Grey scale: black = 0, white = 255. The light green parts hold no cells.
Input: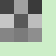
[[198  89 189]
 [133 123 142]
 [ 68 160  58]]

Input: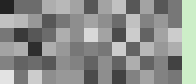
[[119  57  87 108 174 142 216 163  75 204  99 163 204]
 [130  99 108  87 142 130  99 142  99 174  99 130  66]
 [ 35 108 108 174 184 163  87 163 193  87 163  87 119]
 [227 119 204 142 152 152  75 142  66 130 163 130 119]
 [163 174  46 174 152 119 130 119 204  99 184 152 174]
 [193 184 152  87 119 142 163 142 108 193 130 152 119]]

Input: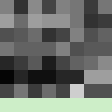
[[  5  38  16  16  38  38 158 158]
 [129  50 138  68 129 118  59 118]
 [ 38  59  89  28  68  98 108 138]
 [ 80  89 108  50  68 129  80  98]
 [118  98  98  98 129  80  89  89]
 [158 108 158 148 148 118  50  59]
 [ 68 118  59 108  68 206  80  80]]

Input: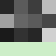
[[ 26  50  38 209]
 [ 38  91  61 188]
 [160 102  91  71]]

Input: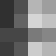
[[ 70  70 122 134]
 [ 48  79 181 158]
 [ 60  88 204 181]
 [ 48  99 213 193]]

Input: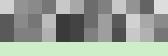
[[ 89 128 128 177  58  67 128 158  78 200 177 118]
 [ 89 138 118 188  58  67 108 158  89 209 168 138]
 [209 147 138 118 200 168 108 128 200 147  99 221]]

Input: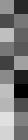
[[191   1]
 [138  30]
 [150  40]
 [182  76]
 [119  88]
 [191  98]
 [212 107]
 [ 76 119]
 [224 129]
 [ 64 161]]

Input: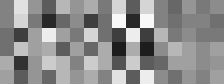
[[172  50 149 204 183 130 204 172  83 204  92 103 160 160 140 149]
 [112  62 160 237 160 121 213 112  62 237  62 183 121 140 121 121]
 [160  92 149 103 183 149 172 130 225  92 237 140 112 149 130 160]
 [112 195 160 172  92 160 103 172  29 172  29 140 183 160 140 160]
 [130 213 121  40 103 140  62 112 248  40 248 130 112 130 130 112]
 [130 225 149  92 183 149 172 121 213  92 213 130 103 149 121 140]]
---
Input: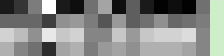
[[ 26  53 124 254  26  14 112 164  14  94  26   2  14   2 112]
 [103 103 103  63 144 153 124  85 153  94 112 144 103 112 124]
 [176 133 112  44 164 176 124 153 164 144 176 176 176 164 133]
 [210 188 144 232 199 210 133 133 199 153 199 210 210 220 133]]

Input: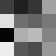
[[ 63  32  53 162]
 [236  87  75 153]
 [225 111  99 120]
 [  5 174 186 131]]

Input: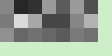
[[134  39  49 155  91 155  80]
 [144 103 113 103  91 122 113]
 [122 218 167  70  70 134 178]]

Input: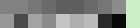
[[152  74 163 140 196 174 186  41   8]
 [129 129 118 106  94  94 106 118 140]]

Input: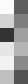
[[191  83]
 [251  94]
 [212 127]
 [242 137]
 [ 51 159]
 [230 180]]

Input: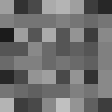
[[159  50  73 171 180 159  61  39]
 [180  61  73 137 192 148  96  61]
 [ 39  73 148 159  73 148  50 137]
 [ 85  85 137 106  85  96  85 128]
 [117 106  96 106 106 128 117 137]
 [128 117 117 117 128 117 106 117]
 [106 128 128 106 117 106  96 128]
 [ 27 159  85 171  85 148  61 137]]
